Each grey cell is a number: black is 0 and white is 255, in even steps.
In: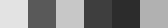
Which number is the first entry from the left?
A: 227
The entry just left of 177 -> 44
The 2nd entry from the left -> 89

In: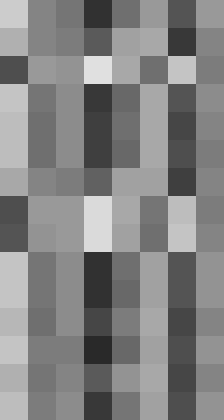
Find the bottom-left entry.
189
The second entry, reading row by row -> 132
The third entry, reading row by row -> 117
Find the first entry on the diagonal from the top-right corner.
153
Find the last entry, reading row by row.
147
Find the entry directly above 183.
196
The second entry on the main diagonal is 132
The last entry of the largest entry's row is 124
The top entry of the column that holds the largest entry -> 49
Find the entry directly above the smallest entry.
70
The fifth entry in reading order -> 111
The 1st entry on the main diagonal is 204
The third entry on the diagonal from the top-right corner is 111
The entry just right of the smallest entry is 104
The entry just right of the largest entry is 168
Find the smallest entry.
41
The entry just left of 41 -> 124
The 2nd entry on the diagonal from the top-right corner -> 56
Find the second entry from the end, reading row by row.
78

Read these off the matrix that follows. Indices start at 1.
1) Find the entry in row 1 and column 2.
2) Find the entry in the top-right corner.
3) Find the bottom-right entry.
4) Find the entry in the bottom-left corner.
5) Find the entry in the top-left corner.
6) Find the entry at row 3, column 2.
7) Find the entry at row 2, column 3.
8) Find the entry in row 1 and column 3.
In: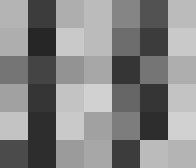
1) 60
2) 187
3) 180
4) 75
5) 180
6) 68
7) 201
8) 174

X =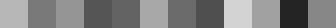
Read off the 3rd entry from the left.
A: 149
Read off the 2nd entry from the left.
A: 121
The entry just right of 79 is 211
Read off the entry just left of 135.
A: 36

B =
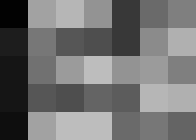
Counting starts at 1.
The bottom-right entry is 100
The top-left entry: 2
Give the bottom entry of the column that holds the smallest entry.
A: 14
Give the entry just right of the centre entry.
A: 147
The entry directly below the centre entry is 100
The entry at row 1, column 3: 182
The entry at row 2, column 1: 29
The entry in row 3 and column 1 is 21

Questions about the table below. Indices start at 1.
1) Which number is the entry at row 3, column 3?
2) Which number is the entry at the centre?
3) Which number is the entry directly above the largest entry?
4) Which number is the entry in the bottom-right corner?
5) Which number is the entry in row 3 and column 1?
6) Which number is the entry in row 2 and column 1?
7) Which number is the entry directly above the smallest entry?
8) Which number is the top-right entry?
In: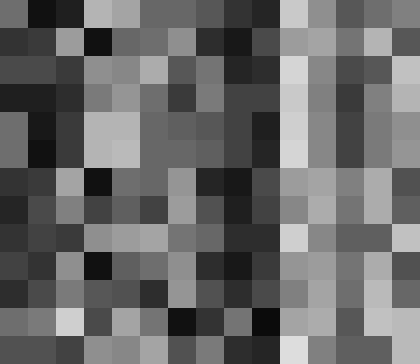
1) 58
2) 37
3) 164
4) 186
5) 74
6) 51
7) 74
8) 128

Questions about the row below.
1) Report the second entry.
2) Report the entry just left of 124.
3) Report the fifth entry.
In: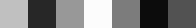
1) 39
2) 252
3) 124

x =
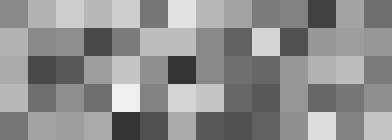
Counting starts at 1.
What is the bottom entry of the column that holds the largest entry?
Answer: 52
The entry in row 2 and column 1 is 178
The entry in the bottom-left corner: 117
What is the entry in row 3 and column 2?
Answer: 73
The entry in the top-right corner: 110
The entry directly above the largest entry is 197
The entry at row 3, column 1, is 170
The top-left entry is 136
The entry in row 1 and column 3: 205
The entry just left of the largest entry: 110
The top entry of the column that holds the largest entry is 205

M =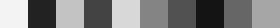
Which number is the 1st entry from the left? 243
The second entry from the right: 102
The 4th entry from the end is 81

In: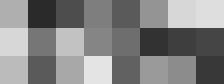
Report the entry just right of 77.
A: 126
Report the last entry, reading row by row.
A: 56
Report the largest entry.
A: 228
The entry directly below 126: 133
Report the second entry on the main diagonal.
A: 118
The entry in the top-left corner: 175
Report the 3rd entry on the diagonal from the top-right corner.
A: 154

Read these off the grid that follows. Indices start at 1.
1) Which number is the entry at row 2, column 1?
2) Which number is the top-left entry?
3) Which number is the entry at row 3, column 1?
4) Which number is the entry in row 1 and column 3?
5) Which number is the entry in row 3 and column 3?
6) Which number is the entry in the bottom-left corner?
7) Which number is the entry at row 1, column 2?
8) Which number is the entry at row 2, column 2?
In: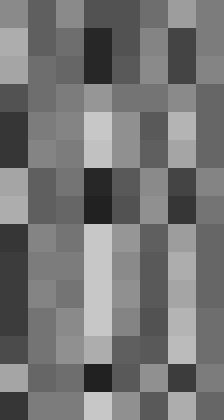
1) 173
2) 138
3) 165
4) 138
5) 102
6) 54
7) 95
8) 95

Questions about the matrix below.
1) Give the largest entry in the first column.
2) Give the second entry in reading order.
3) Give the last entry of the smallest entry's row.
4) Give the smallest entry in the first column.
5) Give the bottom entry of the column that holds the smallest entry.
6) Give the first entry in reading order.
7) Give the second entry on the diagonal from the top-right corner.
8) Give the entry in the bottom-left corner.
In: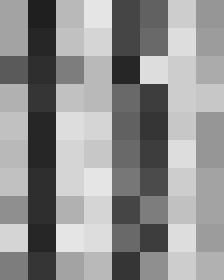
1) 213
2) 31
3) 150
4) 90
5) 53
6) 163
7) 221
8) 125

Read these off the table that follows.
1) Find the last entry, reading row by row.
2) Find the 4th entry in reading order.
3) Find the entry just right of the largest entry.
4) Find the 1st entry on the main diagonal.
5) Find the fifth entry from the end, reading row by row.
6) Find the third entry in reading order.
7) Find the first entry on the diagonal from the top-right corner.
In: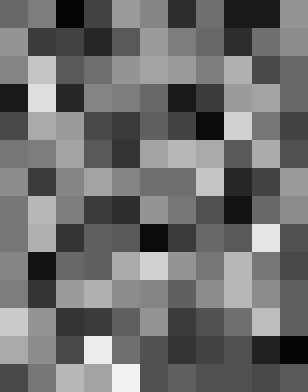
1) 89
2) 67
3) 81
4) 104
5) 96
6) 5
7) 148
